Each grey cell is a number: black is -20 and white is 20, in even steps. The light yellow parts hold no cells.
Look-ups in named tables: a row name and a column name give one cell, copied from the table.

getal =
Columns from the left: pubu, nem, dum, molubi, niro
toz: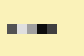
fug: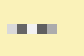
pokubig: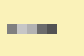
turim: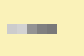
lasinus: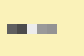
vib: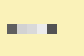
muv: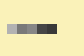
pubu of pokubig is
0
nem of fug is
-4
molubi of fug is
-5
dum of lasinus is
17
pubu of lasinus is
-5
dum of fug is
18
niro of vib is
-7
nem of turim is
13
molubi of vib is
17
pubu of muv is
8
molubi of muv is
-9
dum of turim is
3
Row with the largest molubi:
vib

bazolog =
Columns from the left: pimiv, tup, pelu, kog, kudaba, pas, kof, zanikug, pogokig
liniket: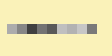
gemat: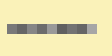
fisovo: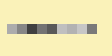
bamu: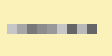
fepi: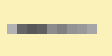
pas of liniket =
10
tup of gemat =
-4
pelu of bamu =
-1
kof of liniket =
8
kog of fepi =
-5
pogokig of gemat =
6
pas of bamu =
11
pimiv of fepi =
8
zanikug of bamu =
9
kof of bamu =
-4
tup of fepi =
-4
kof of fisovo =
8
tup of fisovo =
1
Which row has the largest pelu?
gemat

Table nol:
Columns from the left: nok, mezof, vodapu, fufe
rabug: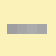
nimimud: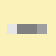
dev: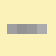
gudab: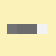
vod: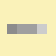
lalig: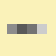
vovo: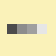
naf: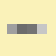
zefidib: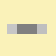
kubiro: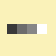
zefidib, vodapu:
0
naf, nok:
5
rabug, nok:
5
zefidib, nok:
11
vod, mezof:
5
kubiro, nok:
-11
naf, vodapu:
-2
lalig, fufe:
12
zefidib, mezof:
0
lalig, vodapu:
-2
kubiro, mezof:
-3
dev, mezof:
3
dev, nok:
5
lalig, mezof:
-6
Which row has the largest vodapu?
rabug

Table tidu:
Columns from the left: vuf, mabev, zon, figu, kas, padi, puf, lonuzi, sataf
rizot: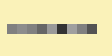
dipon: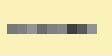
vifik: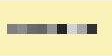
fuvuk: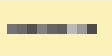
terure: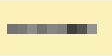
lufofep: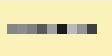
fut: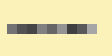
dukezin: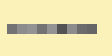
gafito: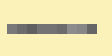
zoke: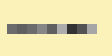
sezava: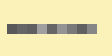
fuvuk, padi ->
-5
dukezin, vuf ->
-2
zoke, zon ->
-3
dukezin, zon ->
3
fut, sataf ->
6
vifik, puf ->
13
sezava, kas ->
-4
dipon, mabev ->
0
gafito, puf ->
2
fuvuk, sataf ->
-8
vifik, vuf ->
0
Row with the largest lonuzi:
vifik

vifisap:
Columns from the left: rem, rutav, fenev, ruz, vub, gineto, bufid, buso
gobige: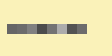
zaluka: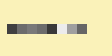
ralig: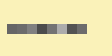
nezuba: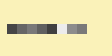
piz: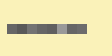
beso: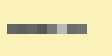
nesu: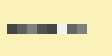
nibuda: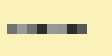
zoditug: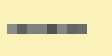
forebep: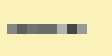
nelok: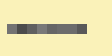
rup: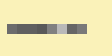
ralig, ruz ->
-8
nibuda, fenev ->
-2
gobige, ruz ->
-8
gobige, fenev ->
0
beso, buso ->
-2
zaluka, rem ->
-10
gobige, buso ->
-3
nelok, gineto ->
-3
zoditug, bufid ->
-4
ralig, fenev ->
0
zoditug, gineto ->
1
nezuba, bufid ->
2
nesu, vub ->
-9
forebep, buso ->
4
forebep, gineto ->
8
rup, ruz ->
-6
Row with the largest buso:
forebep

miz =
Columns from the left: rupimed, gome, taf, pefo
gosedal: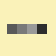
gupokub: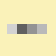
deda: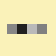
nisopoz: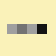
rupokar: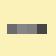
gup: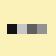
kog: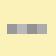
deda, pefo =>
0
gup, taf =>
-5
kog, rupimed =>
4
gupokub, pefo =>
9
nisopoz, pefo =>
-17
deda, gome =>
-15
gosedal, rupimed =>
-6
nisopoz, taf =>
5
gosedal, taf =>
4
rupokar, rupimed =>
-3
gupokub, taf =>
3
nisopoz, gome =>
-2
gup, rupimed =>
-17
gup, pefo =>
3
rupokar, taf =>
0
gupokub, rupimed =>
13

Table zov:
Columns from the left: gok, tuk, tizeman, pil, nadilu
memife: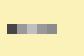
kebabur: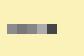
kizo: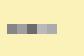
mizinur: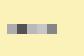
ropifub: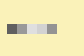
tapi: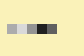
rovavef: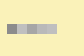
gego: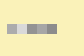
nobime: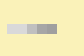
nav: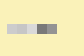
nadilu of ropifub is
3
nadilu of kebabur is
-9
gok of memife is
-9
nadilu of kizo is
7
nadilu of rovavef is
10
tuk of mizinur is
-7
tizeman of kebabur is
1
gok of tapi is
7
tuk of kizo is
5
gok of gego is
7
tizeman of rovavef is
6
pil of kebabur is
7
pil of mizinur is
11
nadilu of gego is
2
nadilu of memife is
2

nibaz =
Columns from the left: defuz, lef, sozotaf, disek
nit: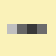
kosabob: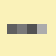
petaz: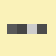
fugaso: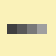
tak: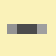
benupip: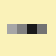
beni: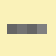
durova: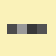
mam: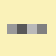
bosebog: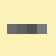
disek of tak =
5
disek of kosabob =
7
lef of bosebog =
-5
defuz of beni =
-4
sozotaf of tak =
-8
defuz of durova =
-8
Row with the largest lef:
durova

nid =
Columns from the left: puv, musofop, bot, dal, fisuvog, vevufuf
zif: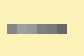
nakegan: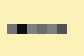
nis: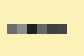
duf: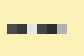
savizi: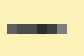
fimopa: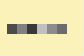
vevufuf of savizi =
0
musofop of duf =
-11
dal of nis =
-4
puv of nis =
-3
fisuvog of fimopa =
2
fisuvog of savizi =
-10
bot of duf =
16
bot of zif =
4
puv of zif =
1
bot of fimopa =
-11
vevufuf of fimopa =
-3
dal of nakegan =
-3
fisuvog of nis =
-10
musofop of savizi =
-8
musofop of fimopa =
0
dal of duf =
-9
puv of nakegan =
-2
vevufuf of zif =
-4
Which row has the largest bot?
duf

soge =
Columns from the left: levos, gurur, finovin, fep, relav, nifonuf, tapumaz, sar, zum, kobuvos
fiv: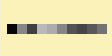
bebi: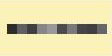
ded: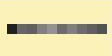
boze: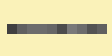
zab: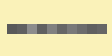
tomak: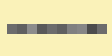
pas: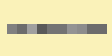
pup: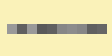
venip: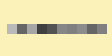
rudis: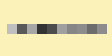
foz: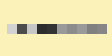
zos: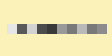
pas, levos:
0
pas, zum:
-3
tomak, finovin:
2
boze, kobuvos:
-5
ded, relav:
3
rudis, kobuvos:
2
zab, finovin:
2
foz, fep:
-13
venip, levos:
9
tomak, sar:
1
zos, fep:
-8
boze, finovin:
-3
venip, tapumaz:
0
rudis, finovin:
6
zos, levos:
16
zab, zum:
-5
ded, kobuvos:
-7
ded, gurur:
-4

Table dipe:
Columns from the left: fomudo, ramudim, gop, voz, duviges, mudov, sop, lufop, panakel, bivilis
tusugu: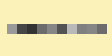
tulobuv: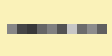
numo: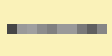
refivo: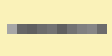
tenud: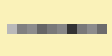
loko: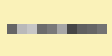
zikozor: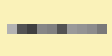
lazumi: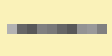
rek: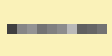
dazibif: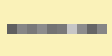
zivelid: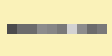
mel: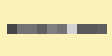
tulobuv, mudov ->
-7
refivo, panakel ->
1
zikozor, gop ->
-10
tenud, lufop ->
-1
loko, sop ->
-9
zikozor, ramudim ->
-7
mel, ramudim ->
-2
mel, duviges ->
0
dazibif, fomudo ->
-5
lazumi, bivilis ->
0

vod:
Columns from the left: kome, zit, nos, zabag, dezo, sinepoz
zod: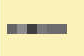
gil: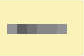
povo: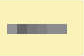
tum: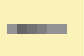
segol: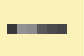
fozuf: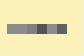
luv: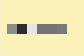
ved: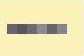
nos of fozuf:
0
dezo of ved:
-4
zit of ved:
-6
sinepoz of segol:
-9
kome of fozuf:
2
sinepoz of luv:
-1

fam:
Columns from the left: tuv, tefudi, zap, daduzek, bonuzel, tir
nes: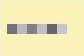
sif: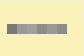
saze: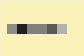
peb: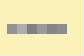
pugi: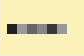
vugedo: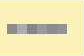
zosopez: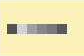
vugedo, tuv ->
2
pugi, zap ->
-4
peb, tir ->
2
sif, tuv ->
-1
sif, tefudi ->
4
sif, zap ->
5
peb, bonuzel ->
1
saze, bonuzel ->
-6
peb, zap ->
0
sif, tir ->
2
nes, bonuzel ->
-4
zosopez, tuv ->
-7
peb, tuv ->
3
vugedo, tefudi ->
7
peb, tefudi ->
7
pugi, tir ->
4
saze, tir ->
8
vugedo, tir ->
3
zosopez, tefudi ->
13

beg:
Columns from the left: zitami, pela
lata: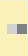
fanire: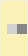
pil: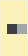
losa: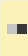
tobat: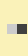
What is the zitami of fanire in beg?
13
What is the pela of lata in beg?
0
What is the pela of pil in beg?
6
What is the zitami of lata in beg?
13
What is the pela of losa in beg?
-11
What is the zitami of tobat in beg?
12
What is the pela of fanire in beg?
1

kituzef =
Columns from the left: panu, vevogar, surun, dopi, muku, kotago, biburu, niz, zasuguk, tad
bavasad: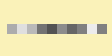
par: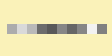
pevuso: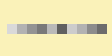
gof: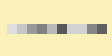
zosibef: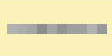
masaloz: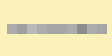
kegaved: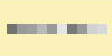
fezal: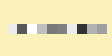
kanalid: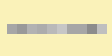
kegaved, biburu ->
-1
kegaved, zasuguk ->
13
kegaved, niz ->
4
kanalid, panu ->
6
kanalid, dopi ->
7
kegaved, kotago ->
16
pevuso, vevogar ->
8

